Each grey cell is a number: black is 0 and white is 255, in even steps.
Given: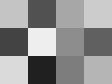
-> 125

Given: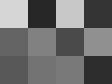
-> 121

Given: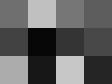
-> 199

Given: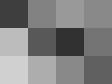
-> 137

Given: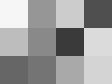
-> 169

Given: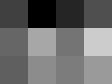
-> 124

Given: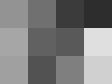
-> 127
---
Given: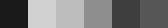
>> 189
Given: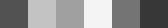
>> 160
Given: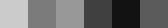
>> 152
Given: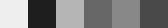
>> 181
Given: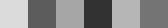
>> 166
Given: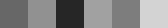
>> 38
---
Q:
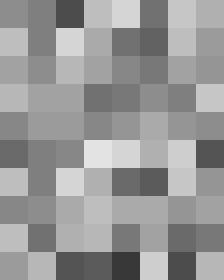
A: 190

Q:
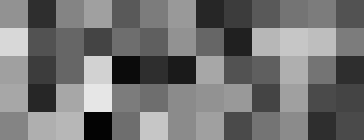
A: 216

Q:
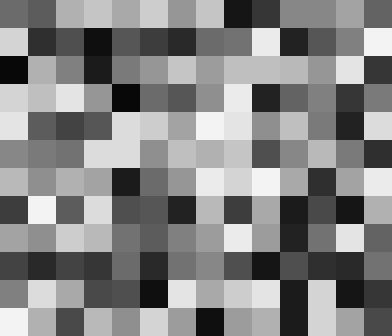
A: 212

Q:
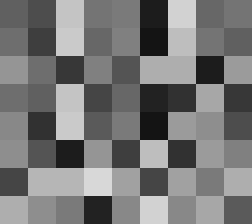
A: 110

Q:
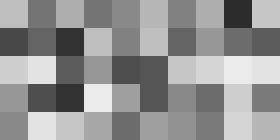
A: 72

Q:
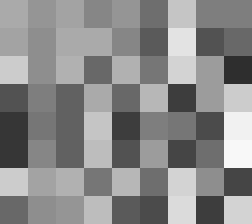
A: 163
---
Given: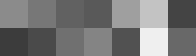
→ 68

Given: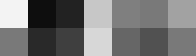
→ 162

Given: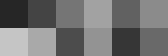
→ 139

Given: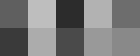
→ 109

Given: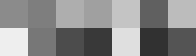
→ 188

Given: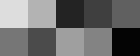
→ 96

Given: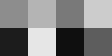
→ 204

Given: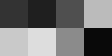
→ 187
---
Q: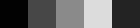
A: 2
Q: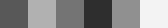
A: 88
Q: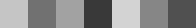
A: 197
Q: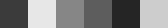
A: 59
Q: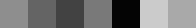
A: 142
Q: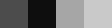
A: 76
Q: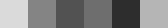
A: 218
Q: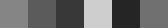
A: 133
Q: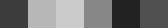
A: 60
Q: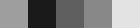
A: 158
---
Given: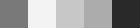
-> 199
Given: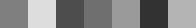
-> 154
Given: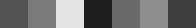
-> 106
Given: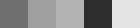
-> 179
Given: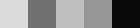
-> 191
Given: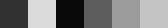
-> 93
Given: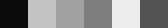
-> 127
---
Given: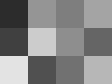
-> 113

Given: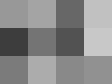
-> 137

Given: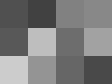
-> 102

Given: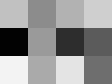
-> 228

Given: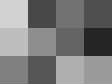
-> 175

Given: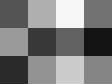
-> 204

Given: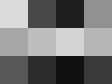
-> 17
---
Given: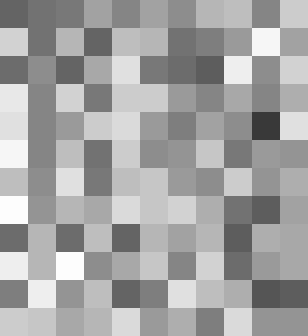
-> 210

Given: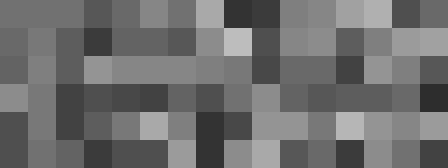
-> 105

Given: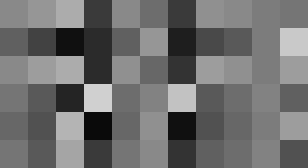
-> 96

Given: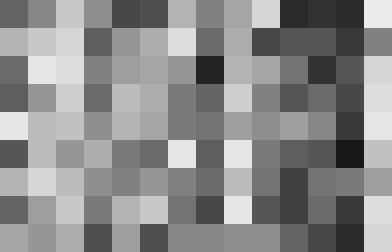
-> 179

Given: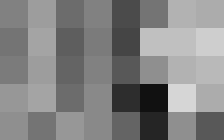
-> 116

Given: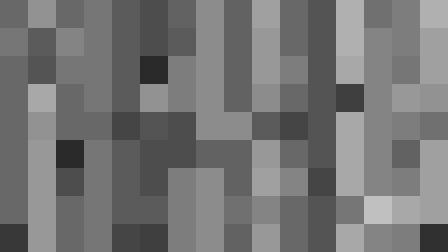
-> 118

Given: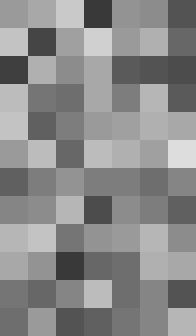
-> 195
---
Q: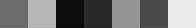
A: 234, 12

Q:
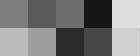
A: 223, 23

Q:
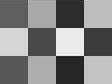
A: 233, 37

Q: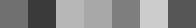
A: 204, 58

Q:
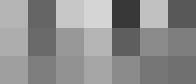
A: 213, 55

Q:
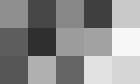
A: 247, 47

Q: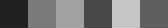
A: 197, 32

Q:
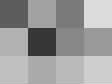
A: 220, 55

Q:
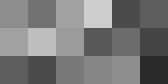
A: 205, 42

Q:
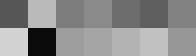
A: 211, 11
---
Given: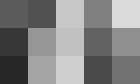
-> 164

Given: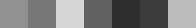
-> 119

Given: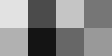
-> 20

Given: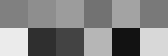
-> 47

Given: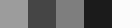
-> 69

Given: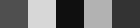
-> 215

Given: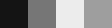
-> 118
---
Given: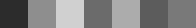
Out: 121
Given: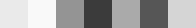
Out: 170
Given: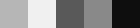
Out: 137
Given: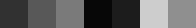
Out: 88
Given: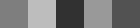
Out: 126
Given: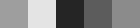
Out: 139
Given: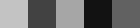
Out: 97
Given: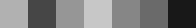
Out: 134
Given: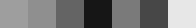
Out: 122
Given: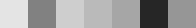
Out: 166
